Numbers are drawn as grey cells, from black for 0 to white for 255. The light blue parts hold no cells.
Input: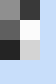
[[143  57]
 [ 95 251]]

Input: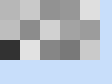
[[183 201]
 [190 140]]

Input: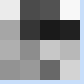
[[235  75]
 [166  53]]

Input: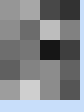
[[150 167]
 [141 108]]

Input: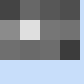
[[ 68 103]
 [139 223]]

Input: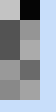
[[195   5]
 [ 83 149]]

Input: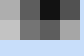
[[174  93]
 [195 116]]

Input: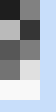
[[ 30 129]
 [186  53]]
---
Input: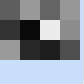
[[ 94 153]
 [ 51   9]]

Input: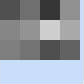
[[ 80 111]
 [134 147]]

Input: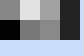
[[135 226]
 [  2 120]]

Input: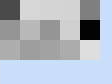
[[ 74 215]
 [149 185]]

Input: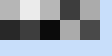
[[182 235]
 [ 40  61]]

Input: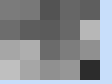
[[123 120]
 [109  93]]

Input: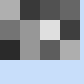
[[175  57]
 [116 151]]
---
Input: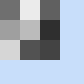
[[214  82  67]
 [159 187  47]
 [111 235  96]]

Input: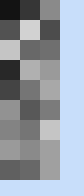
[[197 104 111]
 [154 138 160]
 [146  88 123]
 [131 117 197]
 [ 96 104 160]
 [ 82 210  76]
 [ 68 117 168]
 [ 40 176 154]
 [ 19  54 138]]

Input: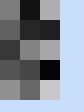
[[145 103 200]
 [124  18 174]
 [ 97  38  32]
 [ 84  70   5]
 [ 56 132 167]]

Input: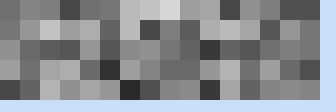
[[158 112 165 173 106  50 158 132 106 106 150 179 112 158 106  80]
 [144 106  92  86 150  86 138 144 118  99  57  99  86 112 126 118]
 [118 150 194 158 173  99 186  72 126  92 173 186 165  86 150 118]
 [112 132 126  72 112 118 186 194 214 158 165  72 144 126  80  80]
 [ 72  99 179 144 165 150  42  80 132 138  57 165  99 132 138 132]]

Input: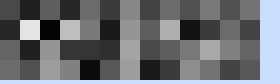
[[107  80 157 129  12  88 157  25  59 141 115  67  88]
 [100  32 149  53  53  47 163  73  94 121 169 129 100]
 [ 73  32  94  39 107  59 135  67 107  80 121  80 115]
 [ 39 228   4 190 121  25 149  94 175  18  59 107  67]]

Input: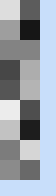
[[236  78]
 [221  92]
 [194  29]
 [158  22]
 [139 105]
 [131 131]
 [124 214]
 [ 85 180]
 [ 71 173]]

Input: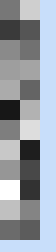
[[255  50]
 [200  30]
 [192 132]
 [171 100]
 [158 164]
 [150  72]
 [138 113]
 [126 221]
 [119 207]
 [107  92]
 [ 58  85]
 [ 23 178]]

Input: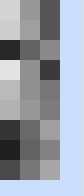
[[227 144  59]
 [211 151  86]
 [205 159  86]
 [186 144 118]
 [178 151 124]
 [ 73 118 166]
 [ 52 105 159]
 [ 40  99 137]
 [ 32  99 130]]

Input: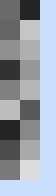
[[189  88]
 [144 175]
 [128 182]
 [121 220]
 [106  36]
 [100 197]
 [ 76 169]
 [ 50 151]
 [ 36 136]]
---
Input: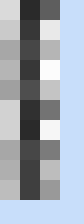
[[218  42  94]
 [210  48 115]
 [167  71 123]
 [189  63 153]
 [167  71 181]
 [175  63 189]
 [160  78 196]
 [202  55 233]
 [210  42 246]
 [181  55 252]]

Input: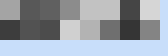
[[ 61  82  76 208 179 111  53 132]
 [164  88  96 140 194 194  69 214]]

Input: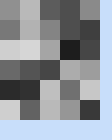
[[105  84  70 172 157]
 [144 185  92  78 138]
 [120 178 132  78  63]
 [207 214 165  29  70]
 [207  98 185 150  57]
 [ 43  49 191 112 199]]

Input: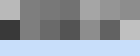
[[ 57 126 106  84 141  98 192]
 [185 126 120 114 165 149 141]]

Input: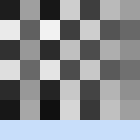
[[ 23 167  16 214  56 192 159]
 [ 29 159  23 206  62 186 159]
 [ 43 152  36 200  68 180 144]
 [ 49 152  43 192  76 174 144]
 [222 104 228  76 200  90 112]
 [234  96 242  62 206  84 104]]

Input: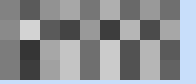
[[138 211  90  68 153  61 182  75 167]
 [130  90 146 167 118 175 105 153 111]
 [124  61 161 196 111 203  82 182  98]
 [124  53 167 196 111 203  82 182  90]]

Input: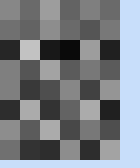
[[ 38 194  24  10 157  32]
 [112  51  45 141  45 163]
 [ 45 171  51  99 171  32]
 [127  57  78 135  65 149]
 [112  99 141 106  85 120]
 [135 106 157  99 127 106]
 [127  85 163  91 120  91]
 [141  91 171  72 120  78]]
